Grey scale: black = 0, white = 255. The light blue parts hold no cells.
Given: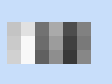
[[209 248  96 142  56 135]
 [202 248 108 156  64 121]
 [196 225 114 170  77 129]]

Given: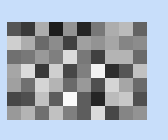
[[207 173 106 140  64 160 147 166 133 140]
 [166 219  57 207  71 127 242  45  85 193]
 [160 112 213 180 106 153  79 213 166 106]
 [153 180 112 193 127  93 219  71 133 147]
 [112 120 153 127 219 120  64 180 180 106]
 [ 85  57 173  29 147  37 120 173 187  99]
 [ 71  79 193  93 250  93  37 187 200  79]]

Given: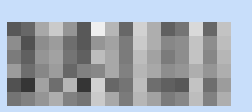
[[156 110 135 156 103 129 135 168 129 182 168 141 149 174 149 174]
 [141  81 141 156 110  88 149 162 123 202 174 135 141 195 141 189]
 [123  96 149 162 116  96 189 168 123 189 162 123 141 195 135 182]
 [116 129 149 174 129 116 202 168 123 182 162 123 135 189 129 174]
 [ 88 103 168 202 149  88 239 182 103 209 174  96 116 217 103 195]
 [ 81  53 162 110 182  53 209 103 116 189 110  96  88 195 110 156]]

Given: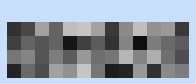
[[118 132  85 125  92 153 111 118 182 132 175 111  78]
 [ 64  99  85  99  22  64  92  50 132  15 125 105  92]
 [ 50  72 161  99 190 197 161  57 138 190 145 153  57]
 [ 36 105  78 161 145 197 118  29  36 153  50 138 125]]

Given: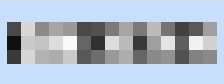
[[ 73 215 138 166 153  73  81 122 166 122 187 116  65  88 159]
 [ 57 215 179 173 202  88 109 153 173 101 138 146  81 130 138]
 [ 16 202 195 221 249 101  49 221 187  57 159 228  94 241 209]]

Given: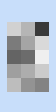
[[209 181  57]
 [189 147 131]
 [159 173 203]
 [123 165 217]
 [100 108 239]]

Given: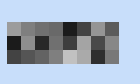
[[156 127 112 105  27  67 149  91]
 [ 67  85  99 127 193 170  46 120]
 [ 27 142  40 112  61 164  73 135]]
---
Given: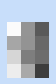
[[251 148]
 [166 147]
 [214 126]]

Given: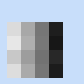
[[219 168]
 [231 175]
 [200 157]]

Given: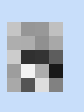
[[197 150]
 [174 173]
 [204  48]]

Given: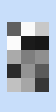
[[ 95 249]
 [251  27]
 [170 126]]

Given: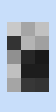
[[201 165]
 [ 51 180]
 [144  39]]

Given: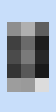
[[142 176]
 [ 64 106]
 [ 75 122]]

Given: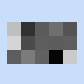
[[191  49]
 [213  75]
 [ 93 123]]
